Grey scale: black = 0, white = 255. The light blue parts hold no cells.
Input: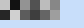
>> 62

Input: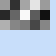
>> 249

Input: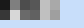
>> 97

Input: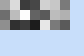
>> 90

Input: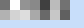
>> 105

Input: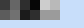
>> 46

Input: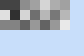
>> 183

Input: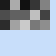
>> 97
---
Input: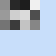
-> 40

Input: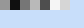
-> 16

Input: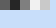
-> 38

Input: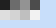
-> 108

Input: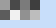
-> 73

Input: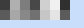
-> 176
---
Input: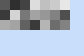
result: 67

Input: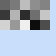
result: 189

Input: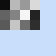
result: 153

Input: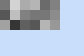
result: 171

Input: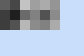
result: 195

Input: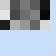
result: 120
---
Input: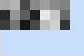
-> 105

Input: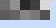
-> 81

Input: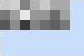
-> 159

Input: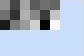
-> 196

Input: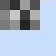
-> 178

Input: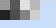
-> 206

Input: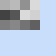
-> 209
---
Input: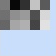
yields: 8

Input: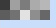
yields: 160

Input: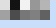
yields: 19

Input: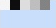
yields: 14

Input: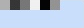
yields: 54

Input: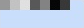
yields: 194

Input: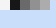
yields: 23

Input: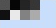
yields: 6

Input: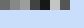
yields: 136

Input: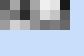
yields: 167
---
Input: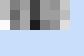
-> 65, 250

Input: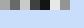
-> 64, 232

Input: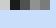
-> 81, 205

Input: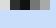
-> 17, 220

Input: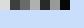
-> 176, 220

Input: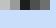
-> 29, 193
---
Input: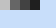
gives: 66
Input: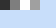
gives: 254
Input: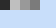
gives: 153
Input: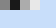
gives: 172
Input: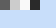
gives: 249
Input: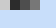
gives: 78
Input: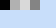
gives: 217
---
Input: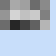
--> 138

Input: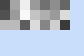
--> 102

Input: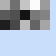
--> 155

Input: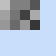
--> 85

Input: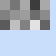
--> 169

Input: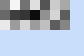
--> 168

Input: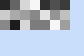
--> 59

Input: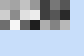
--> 86

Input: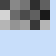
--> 96

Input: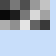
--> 195
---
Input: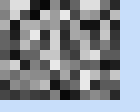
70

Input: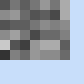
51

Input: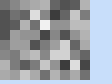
170

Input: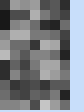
132

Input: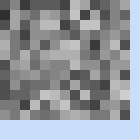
143

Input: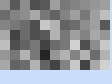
168
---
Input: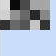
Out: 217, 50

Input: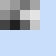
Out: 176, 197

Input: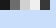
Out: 25, 56

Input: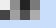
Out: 238, 172

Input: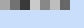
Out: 167, 103

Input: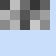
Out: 65, 138
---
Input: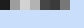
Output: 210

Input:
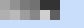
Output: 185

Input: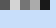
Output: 86

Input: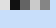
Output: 224

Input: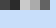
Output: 67

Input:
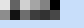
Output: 18

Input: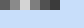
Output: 138

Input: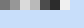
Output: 218
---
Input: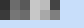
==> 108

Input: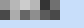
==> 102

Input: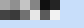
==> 113

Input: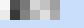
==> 130

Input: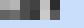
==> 78

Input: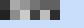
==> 202
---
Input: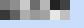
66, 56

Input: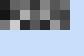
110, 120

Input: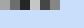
134, 166

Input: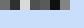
132, 110

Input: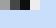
237, 160

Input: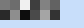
98, 41

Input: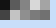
164, 67
